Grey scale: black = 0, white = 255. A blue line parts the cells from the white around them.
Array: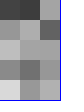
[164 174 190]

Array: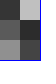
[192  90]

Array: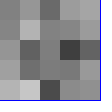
[165 134 126 111 180]

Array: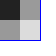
[154 153]

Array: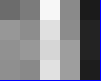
[ 27 140 214 137]

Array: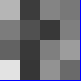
[120  56  57 227]

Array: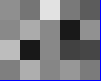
[ 92  25 136 174]
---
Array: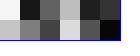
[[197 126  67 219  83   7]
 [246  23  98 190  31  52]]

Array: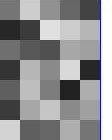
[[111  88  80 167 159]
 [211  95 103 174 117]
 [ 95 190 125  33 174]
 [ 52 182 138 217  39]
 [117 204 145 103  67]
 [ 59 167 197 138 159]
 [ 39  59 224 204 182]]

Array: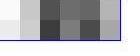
[[235 206  60 124  75 167]
 [250 200  82 109 102 181]]

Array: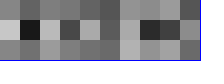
[[134  99 126 119  99  85 147 140 155  85]
 [134 113 155 126 113 106 178 147 162 106]
 [199  24 186  72 170  91 170  43  64 140]]

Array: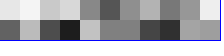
[[ 98 187  77  29 194 128 128  69  48 164 158]
 [231 244 201 216 136  85 143 179 120 151 238]]

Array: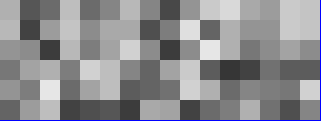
[[148 140  60 184 125 163 209 140  60 140 230 176 119 140 163 140]
 [176  86 107 190 107 133 184 133  72 148 202 217 169 156 202 196]
 [184  66 156 196 140 169 169  79 125 223 100 176 148 148 202 196]
 [119 163 176 125 209 190 133 100 163 202  92  54  66 113  92  92]
 [100 156 190  66  79  86  60 169 163  66 107 125 176 113  79 133]
 [148 125 230 107 163 190  92 100 113 209 176 107 133 125 119 209]]
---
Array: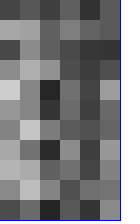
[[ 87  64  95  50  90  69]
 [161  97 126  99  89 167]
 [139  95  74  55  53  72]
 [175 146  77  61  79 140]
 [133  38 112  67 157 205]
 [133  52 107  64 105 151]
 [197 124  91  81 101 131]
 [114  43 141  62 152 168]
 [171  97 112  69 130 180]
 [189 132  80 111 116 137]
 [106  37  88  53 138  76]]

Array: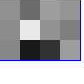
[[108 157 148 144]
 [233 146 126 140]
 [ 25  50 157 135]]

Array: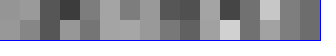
[[154  86  60 125 164 125 153  86  80 164  69 113 199 126 109 149]
 [134  86 151 117 164 166 153 120  97 161 209 113 162 126 109 152]]

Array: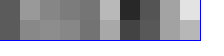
[[153 134 124 117 185  40  84 163 227  91]
 [136 141 135 115 168  67  88 162 183  91]]

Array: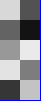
[[ 82 216]
 [ 19  99]
 [234 152]
 [125 227]
 [195  54]]

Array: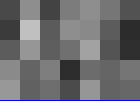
[[142  67 124 142 118  82  73]
 [192  91 142 137  92  44  59]
 [150  94 112 162  84  47  92]
 [100 126  45 108 101 117 138]
 [ 97 110  75 150  99 103 152]]

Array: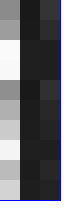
[[ 25  52 139]
 [ 26  44 157]
 [ 31  31 250]
 [ 31  31 248]
 [ 25  48 143]
 [ 28  40 176]
 [ 29  36 203]
 [ 31  31 244]
 [ 28  39 187]
 [ 30  35 211]]
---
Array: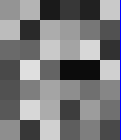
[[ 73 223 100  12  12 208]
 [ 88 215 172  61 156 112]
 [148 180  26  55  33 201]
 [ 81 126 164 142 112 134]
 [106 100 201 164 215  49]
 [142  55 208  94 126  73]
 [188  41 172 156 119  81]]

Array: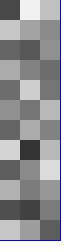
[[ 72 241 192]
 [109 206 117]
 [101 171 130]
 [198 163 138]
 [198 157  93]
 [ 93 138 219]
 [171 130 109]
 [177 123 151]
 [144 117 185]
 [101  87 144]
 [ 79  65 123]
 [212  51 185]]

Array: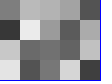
[[ 55 235 155  91 171]
 [126 186 179 163  83]
 [200 106 113  99 193]
 [228  83 119 214  63]]

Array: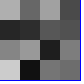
[[133 153  30 125]
 [175 103 161  74]
 [ 38  45  87  81]
 [204  17 117 109]]

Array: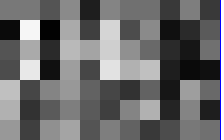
[[ 10 246   2 170  63 213  76 138  16  42  90]
 [ 76 232  16 158  70 226 177 192  30  10  16]
 [ 84 170  42 185 164 207 144 105  42  22 112]
 [120 120  84 138  30 132 112 112  57 126  57]
 [192  70 132 152  98  70  50  98  22 158 105]
 [152  63 144 164  84 126  98  57  76 120 112]
 [177  50  90 126  90  63 132 177  36 132  30]]

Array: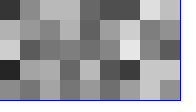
[[ 37 164 172 103 185  85  60 199 199]
 [178 152 133 178  97 158 206 126 145]
 [ 53 139 185 185 103  79  79 222 191]
 [139 118 164 118 152 111 158 199 145]
 [206  91 118 126 111 133 230 133  91]]

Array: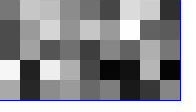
[[119 198 190 140 112  70 219 206  47]
 [ 76 162  84 112  62 134  98 175 119]
 [ 76 154 213 147 198 154 254  98  91]
 [169  39 140 154 105 126  25  54 134]
 [246  33 238 175  70   5  17 182   5]]

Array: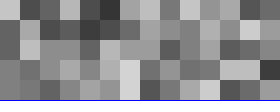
[[ 99 190 141 141  99 183 156 156  92 128 163  92 107 134]
 [ 99 169  77  92  61  77 107 163 141 128 176 141 204 156]
 [128 120  99 134 163 148 211  85 120 169 204  85 107 156]
 [128 113 141 169 134 176 211 113 148 113 120 190 190  61]
 [197  77  99 183  77  53 163 190 120 197 148 169  85 107]]
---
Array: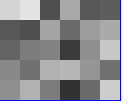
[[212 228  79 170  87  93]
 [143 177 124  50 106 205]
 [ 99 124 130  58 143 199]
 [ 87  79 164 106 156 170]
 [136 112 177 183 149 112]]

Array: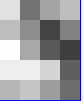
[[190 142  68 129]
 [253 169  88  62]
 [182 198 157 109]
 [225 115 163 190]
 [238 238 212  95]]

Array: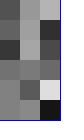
[[129 137  21]
 [ 98 159  48]
 [ 55 166  74]
 [114 122 106]
 [ 82 152 180]
 [129  90 222]]

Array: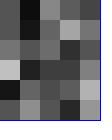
[[192  33  62  62 128]
 [ 21 100  76  92 178]
 [ 84 142  84  40 150]
 [ 84  21 100 165 116]
 [116  84 108  48  84]
 [ 84  13 135  92  69]]

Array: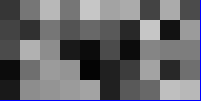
[[ 67  48 118  83 104  89  40 198  18 155]
 [ 75 177 141  25  12  75  12 133 125 125]
 [ 25 141 148 155 163  32  89 104 191 184]
 [ 12 111 155 148   4  32  60 163  40 111]
 [ 54 118 184 118 198 163 171  67 171  75]]

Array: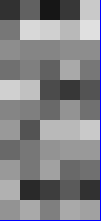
[[ 49  97  22  55 201]
 [177  41  61  90  49]
 [208 193  75  55  83]
 [112 127  97 169 119]
 [133 127 105 147 112]
 [147 169 127 169 161]
 [141 133 133 141 141]
 [105 119 147 153 153]
 [153 119 161 105 112]
 [153  83 185 185 201]
 [119 216 208 185 224]]

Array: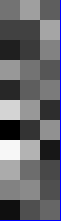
[[247 179  23]
 [212 152  45]
 [171 109  72]
 [130 138  79]
 [152 115  86]
 [115 159  94]
 [ 15  79 102]
 [ 39  94 123]
 [ 31  58 130]
 [  0  51 145]
 [ 65  65 165]]
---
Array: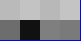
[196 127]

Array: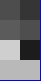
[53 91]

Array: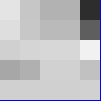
[ 45 186 215 176 208]

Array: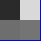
[217 110]

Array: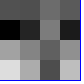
[ 90 124 132 221]

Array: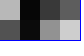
[ 93 146]

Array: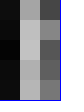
[ 70 191   4]
